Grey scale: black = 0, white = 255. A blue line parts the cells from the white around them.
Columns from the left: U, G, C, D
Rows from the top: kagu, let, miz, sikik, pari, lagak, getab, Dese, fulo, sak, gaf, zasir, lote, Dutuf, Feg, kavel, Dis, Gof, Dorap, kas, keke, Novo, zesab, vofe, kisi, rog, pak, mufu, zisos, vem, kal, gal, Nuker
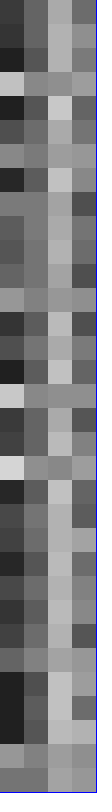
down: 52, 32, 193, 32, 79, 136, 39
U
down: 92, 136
G
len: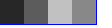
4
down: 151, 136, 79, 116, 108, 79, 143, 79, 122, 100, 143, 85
D
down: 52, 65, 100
U

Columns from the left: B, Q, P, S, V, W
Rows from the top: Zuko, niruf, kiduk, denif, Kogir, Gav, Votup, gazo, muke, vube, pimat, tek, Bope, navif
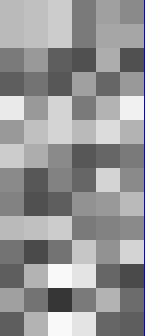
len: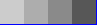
4
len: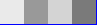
4
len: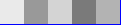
5
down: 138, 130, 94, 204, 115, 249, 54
P

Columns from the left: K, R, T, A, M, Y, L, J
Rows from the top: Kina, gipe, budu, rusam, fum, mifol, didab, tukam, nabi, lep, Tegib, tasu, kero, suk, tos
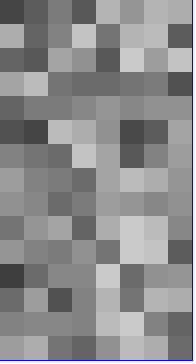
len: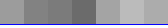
7
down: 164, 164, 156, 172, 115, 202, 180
M
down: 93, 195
J
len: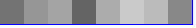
8
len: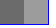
2
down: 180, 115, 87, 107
M
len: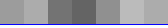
7

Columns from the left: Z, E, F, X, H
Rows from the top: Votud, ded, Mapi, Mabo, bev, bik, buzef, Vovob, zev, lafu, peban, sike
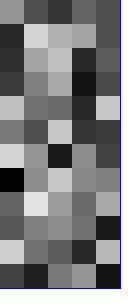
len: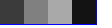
4
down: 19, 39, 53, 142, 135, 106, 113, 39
X
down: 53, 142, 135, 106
X
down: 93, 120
F
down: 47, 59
Z
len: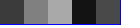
5
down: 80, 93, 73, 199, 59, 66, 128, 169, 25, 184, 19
H

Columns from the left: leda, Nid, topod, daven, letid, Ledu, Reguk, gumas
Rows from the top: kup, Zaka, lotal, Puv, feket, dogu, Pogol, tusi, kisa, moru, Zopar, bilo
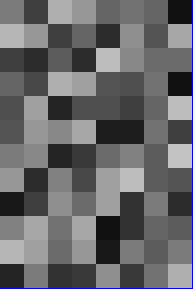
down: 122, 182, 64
leda
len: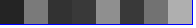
8
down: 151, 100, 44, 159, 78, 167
daven
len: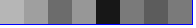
8
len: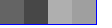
4
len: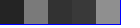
5
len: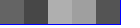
5

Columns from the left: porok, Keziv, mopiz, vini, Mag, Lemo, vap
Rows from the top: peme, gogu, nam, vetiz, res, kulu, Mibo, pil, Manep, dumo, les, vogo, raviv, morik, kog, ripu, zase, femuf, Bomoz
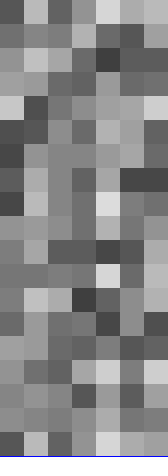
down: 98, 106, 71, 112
vap
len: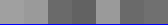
7

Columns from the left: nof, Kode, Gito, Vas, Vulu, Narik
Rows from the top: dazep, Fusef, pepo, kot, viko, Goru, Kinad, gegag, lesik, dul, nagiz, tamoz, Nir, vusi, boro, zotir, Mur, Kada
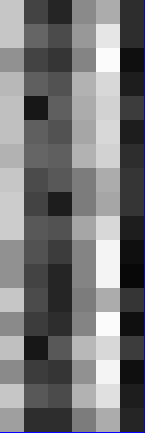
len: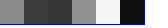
6
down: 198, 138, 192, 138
nof
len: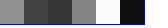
6
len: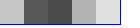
5
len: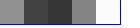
5

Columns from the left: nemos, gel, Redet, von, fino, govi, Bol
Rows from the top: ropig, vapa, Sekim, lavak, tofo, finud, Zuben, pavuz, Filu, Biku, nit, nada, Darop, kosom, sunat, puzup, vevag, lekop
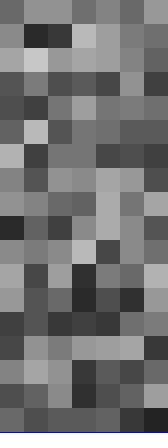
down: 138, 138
govi
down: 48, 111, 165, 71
govi
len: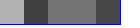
5
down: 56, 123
Redet

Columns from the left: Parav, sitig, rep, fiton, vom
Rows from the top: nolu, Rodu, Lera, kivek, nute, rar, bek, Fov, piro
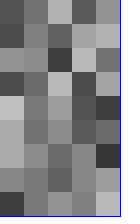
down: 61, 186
rep
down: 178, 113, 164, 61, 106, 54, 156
vom
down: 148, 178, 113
vom
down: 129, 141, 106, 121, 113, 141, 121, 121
sitig
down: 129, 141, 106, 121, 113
sitig

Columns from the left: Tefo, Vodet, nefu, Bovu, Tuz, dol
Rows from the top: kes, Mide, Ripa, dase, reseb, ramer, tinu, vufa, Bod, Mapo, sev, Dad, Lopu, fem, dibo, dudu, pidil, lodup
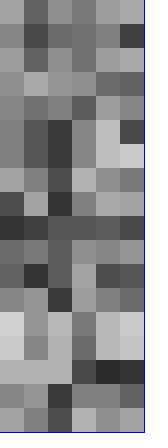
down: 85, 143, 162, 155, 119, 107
Bovu
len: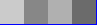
4

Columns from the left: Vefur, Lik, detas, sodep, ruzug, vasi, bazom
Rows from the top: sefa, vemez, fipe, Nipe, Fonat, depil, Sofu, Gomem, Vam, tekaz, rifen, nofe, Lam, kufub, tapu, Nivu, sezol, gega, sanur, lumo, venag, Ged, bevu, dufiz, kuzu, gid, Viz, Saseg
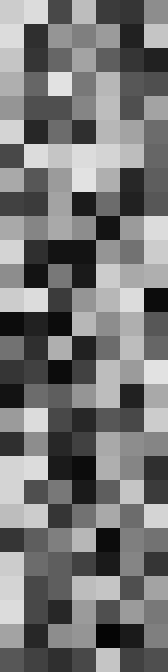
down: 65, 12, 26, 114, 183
sodep
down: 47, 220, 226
sodep
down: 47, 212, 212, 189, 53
Vefur
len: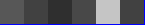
6
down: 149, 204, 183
ruzug
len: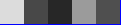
5

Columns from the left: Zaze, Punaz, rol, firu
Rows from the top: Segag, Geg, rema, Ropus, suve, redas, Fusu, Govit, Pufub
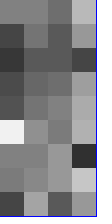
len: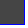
1
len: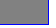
2
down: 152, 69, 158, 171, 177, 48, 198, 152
firu
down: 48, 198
firu
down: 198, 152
firu
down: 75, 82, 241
Zaze

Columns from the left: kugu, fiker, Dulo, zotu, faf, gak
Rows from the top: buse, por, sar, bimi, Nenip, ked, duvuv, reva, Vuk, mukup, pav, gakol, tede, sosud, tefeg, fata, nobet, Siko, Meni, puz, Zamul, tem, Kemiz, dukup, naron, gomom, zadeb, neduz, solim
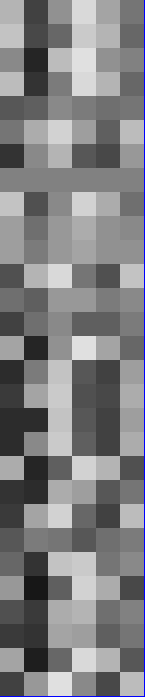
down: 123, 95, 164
faf
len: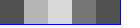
5
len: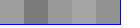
5
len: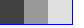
3
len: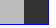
2
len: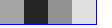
4
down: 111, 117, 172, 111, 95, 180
faf

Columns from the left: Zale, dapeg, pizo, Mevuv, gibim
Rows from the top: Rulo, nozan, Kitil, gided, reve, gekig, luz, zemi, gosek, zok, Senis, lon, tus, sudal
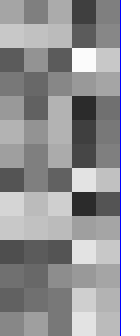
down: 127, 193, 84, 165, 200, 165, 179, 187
gibim
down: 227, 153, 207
Mevuv

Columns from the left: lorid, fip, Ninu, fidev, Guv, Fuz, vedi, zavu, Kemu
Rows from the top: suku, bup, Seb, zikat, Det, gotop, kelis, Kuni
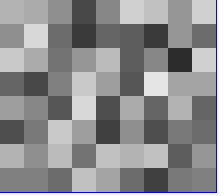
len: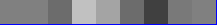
9
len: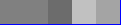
5
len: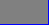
2
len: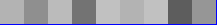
9
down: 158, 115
fidev
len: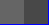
2

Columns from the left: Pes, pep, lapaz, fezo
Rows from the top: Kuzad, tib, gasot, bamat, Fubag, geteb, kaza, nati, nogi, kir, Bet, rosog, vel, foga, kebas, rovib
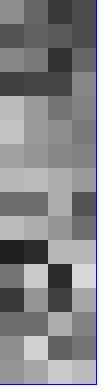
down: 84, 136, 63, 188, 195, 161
Pes
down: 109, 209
pep
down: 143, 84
Pes
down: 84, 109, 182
fezo
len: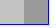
2
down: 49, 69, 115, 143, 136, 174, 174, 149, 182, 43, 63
lapaz
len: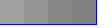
4

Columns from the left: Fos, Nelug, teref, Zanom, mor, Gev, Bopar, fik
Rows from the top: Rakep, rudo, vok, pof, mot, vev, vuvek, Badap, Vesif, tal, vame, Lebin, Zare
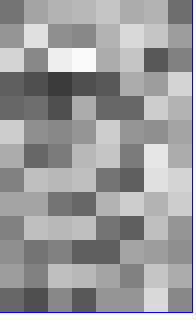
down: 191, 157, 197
Bopar
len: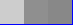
3
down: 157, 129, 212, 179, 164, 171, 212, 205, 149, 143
fik

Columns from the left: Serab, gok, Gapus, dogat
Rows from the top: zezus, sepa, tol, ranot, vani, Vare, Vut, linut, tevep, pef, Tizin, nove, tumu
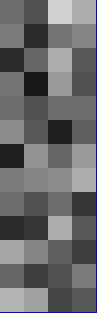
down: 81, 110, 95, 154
dogat
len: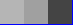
3

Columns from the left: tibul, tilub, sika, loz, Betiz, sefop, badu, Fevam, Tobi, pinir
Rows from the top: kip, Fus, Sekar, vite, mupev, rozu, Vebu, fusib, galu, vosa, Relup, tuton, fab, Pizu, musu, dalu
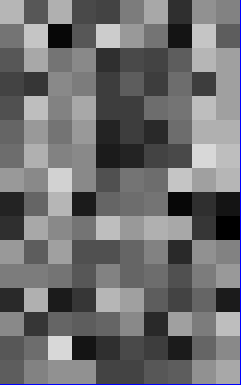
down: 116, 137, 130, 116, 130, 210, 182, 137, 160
sika
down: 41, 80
Fevam
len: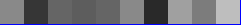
10

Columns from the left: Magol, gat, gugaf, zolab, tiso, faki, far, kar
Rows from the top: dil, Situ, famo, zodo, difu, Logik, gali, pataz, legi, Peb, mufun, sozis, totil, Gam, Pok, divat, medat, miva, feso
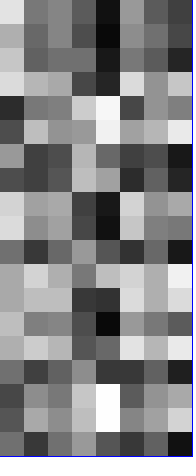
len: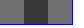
3
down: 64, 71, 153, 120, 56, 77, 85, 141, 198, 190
zolab

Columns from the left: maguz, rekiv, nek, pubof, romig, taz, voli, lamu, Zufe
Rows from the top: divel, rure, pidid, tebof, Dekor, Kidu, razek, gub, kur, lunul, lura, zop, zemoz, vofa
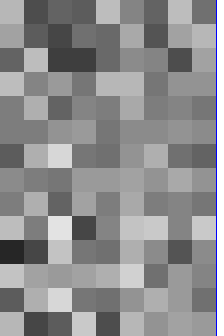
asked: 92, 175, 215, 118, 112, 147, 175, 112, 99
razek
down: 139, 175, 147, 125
voli
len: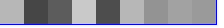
9
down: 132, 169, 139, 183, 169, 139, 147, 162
taz

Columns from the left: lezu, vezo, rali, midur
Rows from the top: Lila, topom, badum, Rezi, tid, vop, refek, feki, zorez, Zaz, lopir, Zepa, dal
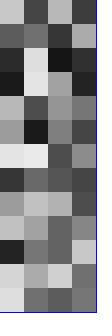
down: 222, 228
vezo
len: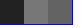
3

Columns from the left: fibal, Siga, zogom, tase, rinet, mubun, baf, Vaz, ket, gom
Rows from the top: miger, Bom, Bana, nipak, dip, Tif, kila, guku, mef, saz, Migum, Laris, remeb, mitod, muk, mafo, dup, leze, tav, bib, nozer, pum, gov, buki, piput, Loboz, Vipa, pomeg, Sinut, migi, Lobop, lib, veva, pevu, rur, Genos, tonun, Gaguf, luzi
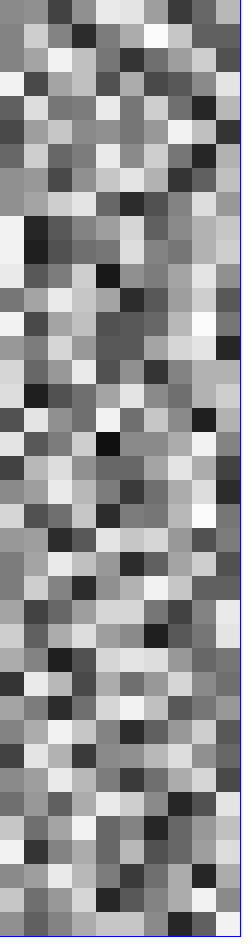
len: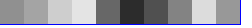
10
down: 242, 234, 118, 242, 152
fibal
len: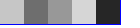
5
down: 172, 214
rinet
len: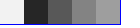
5
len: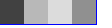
4
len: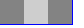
3

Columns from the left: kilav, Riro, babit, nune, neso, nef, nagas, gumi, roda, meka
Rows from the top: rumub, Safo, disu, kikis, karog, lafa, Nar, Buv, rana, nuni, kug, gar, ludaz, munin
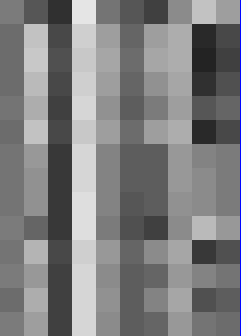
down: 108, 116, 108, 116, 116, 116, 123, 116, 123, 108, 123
kilav
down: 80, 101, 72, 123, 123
meka
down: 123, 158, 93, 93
nagas
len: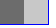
2
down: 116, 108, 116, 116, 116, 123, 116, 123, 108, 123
kilav
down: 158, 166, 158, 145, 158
neso

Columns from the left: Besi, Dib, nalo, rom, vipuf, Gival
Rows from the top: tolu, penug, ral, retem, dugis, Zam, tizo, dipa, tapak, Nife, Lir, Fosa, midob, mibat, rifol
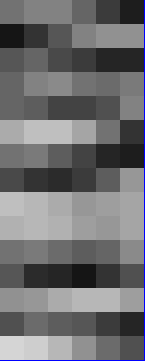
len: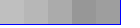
5
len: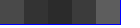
5
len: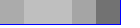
5

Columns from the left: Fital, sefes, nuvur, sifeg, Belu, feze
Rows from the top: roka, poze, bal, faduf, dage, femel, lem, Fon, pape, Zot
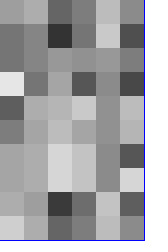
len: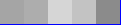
5
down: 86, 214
feze
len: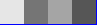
4
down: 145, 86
sifeg

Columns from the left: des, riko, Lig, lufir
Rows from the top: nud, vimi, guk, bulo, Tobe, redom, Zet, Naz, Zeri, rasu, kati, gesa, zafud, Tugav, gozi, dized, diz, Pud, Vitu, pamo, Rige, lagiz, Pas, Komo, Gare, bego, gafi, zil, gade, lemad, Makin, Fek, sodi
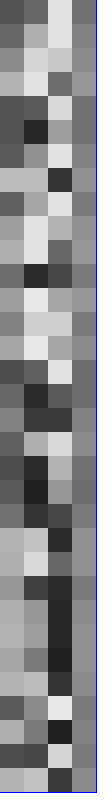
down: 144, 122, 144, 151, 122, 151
lufir
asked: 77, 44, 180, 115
pamo
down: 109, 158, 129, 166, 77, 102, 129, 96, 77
des
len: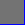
1
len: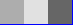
3
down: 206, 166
Lig

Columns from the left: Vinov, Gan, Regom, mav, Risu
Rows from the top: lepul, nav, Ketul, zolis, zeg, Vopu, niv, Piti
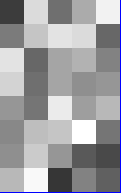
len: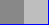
2
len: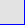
1
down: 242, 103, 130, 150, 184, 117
Risu
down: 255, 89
mav

